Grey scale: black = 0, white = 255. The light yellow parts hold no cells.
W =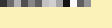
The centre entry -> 194
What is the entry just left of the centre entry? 95
